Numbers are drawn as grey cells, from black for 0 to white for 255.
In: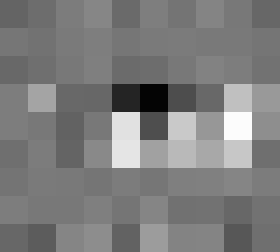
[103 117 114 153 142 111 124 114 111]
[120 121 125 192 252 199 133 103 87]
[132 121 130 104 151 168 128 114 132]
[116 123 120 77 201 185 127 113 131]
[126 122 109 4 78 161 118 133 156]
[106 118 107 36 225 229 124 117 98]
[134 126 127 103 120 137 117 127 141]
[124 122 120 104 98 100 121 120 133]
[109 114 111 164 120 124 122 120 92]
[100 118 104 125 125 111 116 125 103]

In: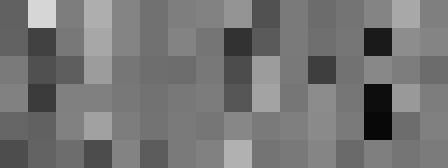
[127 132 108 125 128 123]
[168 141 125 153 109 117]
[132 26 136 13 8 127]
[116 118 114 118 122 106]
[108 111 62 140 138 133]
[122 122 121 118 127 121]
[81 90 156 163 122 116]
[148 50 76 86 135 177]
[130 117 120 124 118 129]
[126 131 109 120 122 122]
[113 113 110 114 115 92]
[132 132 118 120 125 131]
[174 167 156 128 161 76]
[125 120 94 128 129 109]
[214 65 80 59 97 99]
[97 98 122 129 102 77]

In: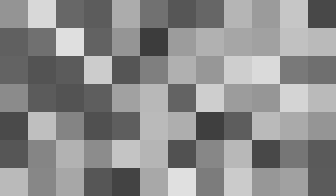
[72 186 111 186 149 90 91]
[198 193 121 212 170 118 161]
[155 161 218 150 186 72 151]
[181 166 206 156 93 184 203]
[102 177 151 206 63 135 124]
[86 156 176 99 174 81 224]
[113 60 127 184 186 181 168]
[172 149 85 161 94 196 67]
[92 98 204 94 80 140 86]
[103 223 91 83 132 178 167]
[216 112 83 91 191 133 135]
[148 96 99 139 74 86 186]

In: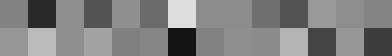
[132 61]
[141 152]
[153 68]
[83 180]
[112 139]
[140 143]
[140 129]
[221 20]
[107 134]
[143 128]
[83 163]
[143 143]
[41 186]
[130 151]

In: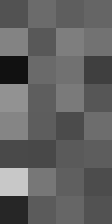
[101 114 63 86 109 93 76 82]
[94 126 113 122 75 90 95 102]
[107 88 106 94 93 72 119 91]
[82 131 17 146 133 73 200 38]

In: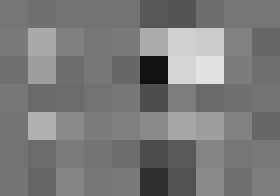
[118 104 112 115 104 121 126]
[119 130 124 113 131 118 113]
[110 204 225 106 158 132 137]
[84 208 213 125 167 90 82]
[87 171 17 77 137 77 47]
[115 122 104 119 128 109 122]
[116 118 120 114 124 117 120]
[116 128 111 108 138 123 132]
[113 169 158 106 176 107 101]
[118 121 112 120 116 115 116]

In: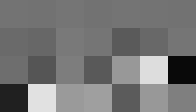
[114 117 9 127]
[115 104 221 152]
[116 90 152 91]
[114 117 89 159]
[117 121 125 154]
[114 103 85 225]
[115 106 110 32]

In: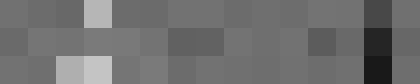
[112 103 110]
[72 37 25]
[114 105 112]
[115 92 109]
[109 114 113]
[111 111 110]
[108 115 112]
[114 98 114]
[114 97 108]
[107 115 122]
[108 121 117]
[182 122 196]
[104 115 175]
[108 117 111]
[113 106 114]
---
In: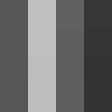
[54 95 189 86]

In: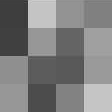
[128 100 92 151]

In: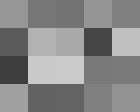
[128 69 203 98]

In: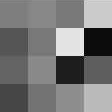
[203 228 137 70]

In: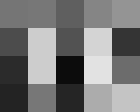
[148 212 12 119]

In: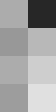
[39 152]
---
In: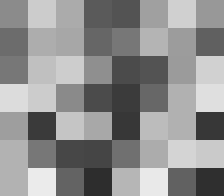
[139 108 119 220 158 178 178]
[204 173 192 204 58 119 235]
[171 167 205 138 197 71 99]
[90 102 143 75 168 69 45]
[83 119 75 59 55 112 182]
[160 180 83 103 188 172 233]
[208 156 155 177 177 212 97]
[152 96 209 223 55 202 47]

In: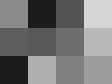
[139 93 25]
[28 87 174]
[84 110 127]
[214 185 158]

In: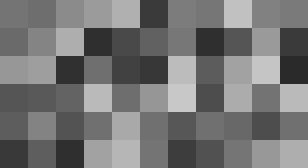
[116 106 151 85 93 57]
[110 132 158 89 131 94]
[139 174 48 99 83 47]
[155 47 111 186 112 162]
[176 73 65 110 169 182]
[58 97 55 150 112 116]
[124 119 188 200 87 61]
[118 47 92 77 112 81]
[193 85 162 172 104 117]
[129 154 197 115 77 152]
[122 58 42 186 112 174]

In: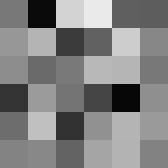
[120 151 141 52 109 131]
[10 180 106 155 192 136]
[211 59 121 116 50 99]
[234 97 184 69 145 165]
[95 205 181 7 180 179]
[93 135 120 143 154 130]

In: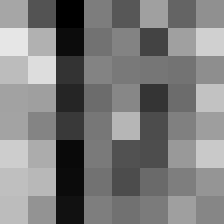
[166 230 188 162 163 205 191 188]
[83 177 221 159 132 172 184 147]
[0 12 51 37 57 9 11 17]
[125 114 131 108 119 122 114 126]
[87 131 121 135 182 81 76 113]
[160 67 118 52 76 77 106 123]
[100 160 115 108 128 153 126 159]
[144 208 142 194 158 201 149 134]

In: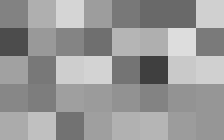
[130 76 161 135 171]
[175 153 120 125 192]
[213 132 206 159 114]
[157 111 211 155 159]
[120 181 116 146 177]
[105 175 63 131 181]
[105 221 201 147 156]
[208 122 208 150 150]
